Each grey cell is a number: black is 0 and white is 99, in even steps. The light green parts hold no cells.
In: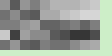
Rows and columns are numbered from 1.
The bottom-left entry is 44
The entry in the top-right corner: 78
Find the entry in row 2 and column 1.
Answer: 44
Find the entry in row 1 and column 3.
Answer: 58
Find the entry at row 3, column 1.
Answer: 49
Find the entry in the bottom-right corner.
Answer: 66
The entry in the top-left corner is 58
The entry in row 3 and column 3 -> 58
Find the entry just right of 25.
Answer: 62
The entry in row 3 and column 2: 49

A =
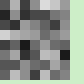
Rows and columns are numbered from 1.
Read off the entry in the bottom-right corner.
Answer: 51
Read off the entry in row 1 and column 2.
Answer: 69
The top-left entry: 33
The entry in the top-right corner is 60
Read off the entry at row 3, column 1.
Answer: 28
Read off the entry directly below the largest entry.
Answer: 28
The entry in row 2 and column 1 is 14
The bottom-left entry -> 38
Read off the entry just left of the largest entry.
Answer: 55

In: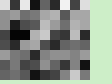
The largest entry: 94
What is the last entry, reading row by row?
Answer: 47
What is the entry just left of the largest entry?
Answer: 16
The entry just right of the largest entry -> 26
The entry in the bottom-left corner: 39
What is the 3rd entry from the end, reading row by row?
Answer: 51
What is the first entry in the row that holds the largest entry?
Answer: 86
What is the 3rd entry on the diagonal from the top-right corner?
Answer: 43
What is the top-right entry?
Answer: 86
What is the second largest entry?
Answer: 90
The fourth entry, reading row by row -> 7
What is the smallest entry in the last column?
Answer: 7

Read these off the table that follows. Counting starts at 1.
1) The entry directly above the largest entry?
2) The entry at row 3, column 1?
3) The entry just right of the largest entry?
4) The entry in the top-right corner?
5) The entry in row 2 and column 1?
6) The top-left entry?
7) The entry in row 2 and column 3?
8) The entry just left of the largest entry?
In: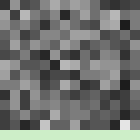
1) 15
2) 57
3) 48
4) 28
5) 62
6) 19
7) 71
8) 15

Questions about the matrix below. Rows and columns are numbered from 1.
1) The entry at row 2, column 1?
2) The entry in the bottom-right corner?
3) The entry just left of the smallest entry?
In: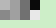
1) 53
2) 90
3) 44

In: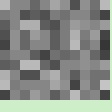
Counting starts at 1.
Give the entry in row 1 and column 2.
52
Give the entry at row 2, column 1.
48
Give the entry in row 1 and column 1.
72
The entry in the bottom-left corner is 26
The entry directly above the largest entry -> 44
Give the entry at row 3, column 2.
52
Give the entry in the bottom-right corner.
26
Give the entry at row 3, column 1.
36
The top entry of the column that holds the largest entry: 72
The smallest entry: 21
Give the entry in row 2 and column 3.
31
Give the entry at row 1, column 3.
52
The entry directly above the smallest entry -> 26
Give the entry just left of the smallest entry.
52
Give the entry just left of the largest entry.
44

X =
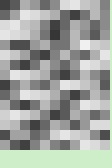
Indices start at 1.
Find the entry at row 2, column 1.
40
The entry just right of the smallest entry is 45
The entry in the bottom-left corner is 63
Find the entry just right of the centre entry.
25
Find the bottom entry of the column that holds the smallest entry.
50
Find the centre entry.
40
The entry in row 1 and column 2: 35
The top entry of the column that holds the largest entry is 77
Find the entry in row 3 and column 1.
85
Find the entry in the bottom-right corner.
77
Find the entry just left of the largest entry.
72
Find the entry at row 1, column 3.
68
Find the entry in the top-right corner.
50
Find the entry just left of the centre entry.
68
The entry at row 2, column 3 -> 89
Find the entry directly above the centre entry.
54
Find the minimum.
21
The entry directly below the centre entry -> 63
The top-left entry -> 25
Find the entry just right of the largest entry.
81
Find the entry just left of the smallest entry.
45
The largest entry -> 93
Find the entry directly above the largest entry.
54

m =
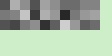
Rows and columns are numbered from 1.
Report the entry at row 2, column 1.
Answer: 47
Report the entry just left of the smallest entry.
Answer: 59
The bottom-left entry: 32
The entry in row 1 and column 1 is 32
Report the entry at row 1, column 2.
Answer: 68
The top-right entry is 51
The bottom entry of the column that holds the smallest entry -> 80
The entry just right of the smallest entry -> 47

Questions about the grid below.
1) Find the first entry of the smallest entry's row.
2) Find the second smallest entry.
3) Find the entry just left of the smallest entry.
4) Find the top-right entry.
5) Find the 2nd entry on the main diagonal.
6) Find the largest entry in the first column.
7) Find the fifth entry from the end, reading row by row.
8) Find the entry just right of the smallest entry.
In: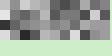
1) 85
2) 20
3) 56
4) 51
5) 47
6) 89
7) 43
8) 34
